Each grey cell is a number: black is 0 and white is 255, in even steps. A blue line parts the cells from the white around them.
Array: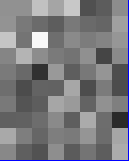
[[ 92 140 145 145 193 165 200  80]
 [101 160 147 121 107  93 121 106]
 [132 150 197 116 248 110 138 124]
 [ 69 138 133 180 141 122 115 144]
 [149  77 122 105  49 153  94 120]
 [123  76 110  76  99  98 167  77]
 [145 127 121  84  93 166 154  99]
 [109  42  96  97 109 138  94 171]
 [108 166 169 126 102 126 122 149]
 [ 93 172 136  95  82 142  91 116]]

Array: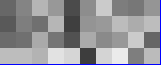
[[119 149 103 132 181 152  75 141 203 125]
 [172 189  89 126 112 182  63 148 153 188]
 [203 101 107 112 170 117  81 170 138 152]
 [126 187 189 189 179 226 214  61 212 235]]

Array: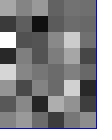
[[114 111 167 132 153  98]
 [108 104  58  94  16  91]
 [204 112 255  81  84 137]
 [166  70  40 127  83 125]
 [128 104 214 134 118 107]
 [209  40 149  73 131 106]
 [146  62  88 136  37 174]
 [119 141 132 154 107  60]]

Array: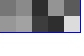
[[148  90 118 138  46]
 [ 46 220 151 162  61]]

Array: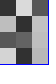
[[218  87  51]
 [ 48 194 190]
 [ 99 190  87]
 [ 49 184 212]]

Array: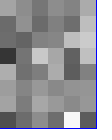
[[131 171 164 141 118 141]
 [110 190 107 145 107 128]
 [190 203 109 100 130 134]
 [ 97 192  53 116 200 167]
 [ 93 129 174 112 126 172]
 [147 149 157 133 152 137]
 [138 151 163 124 167 153]
 [248  92  79 108 141 109]]
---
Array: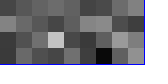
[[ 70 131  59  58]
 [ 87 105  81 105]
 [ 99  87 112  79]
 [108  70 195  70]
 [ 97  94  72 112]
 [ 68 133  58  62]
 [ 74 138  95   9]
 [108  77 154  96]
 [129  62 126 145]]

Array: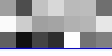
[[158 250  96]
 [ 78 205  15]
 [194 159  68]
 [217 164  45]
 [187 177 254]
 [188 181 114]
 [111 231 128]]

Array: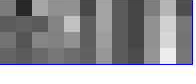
[[124  92 114 100]
 [ 40  96  84  91]
 [166  91 133 105]
 [144 131 129 118]
 [145 193 145 109]
 [ 72  95  95  97]
 [163 163 158 150]
 [ 90  90  90  90]
 [ 70  70  70  75]
 [126 145 145 149]
 [181 209 215 237]
 [ 78 118 115 118]]

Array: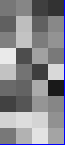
[[119  96 128 234 194 106  65 210 120]
 [134 190 195  77 115  99  85 221 178]
 [ 63  96 124 161  61 171 149 212 227]
 [ 50 136 147 121 217  25 134 145 164]]

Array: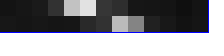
[[ 19  23]
 [ 22  21]
 [ 26  23]
 [ 50  21]
 [194  22]
 [226  41]
 [ 54  50]
 [ 46 187]
 [ 22 132]
 [ 21  33]
 [ 20  24]
 [ 15  18]
 [ 20  21]]

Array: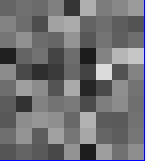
[[101 131 118  32 140 110  92  88 111  85]
 [112 109 145 100  73 159  50 141 148 100]
 [107  77 108 114  46 140 130 150  93  89]
 [128 162 102  68  58  84 115 143 161  72]
 [ 53 171 148 109 104 170 122 104 118 147]
 [175  99  87  28  67  37  75 178 167  29]
 [124 110 116 131 219  74 126  91 101 158]
 [136  93  95 182  82 143 140  90  93 113]
 [155  83 110 198 131 115 111 114 118 142]]

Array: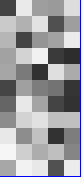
[[ 67 202 182 162 166  69 101 140 232 246 167]
 [234 177  67 211 122 160 232 211 141 207 242]
 [158 226 149 241  49 125 164 225 193 173 232]
 [154  80 162  58 223 115  68 191  50 191  81]
 [221 158 235  45 171  53  50 192 125 133 236]]
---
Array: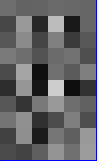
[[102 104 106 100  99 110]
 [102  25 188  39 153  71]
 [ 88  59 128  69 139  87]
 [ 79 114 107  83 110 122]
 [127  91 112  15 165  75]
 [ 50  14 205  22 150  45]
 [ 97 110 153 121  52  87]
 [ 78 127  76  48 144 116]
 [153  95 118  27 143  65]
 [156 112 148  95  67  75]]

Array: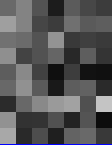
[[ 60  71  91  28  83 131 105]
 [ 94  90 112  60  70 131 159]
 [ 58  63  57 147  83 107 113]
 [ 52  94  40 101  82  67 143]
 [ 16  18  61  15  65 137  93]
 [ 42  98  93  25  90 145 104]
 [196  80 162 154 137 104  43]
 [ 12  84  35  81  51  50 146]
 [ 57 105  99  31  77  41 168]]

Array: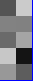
[[203  84]
 [129 130]
 [165 106]
 [ 20 199]
 [ 93 152]]

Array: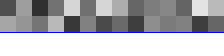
[[186 227 100 135 125 102 173 214 112 214 114  48 158  79]
 [102  62 129 123 142  62 106  74 129  56 185 117 149 166]]

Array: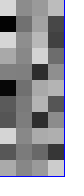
[[188 154 140 215]
 [ 71 162 113   3]
 [ 65 184 142 214]
 [109 211 136 169]
 [143  45 127 128]
 [180 169 112   7]
 [ 85 180 122  90]
 [140  45 125  85]
 [175 171 136 213]
 [ 54 104 123  87]
 [204 154 135 170]]

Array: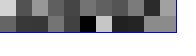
[[161  43 123  84  96 115  69  95 151  82 212]
 [139 139  36  33 198   2  65 116  55  56 101]]
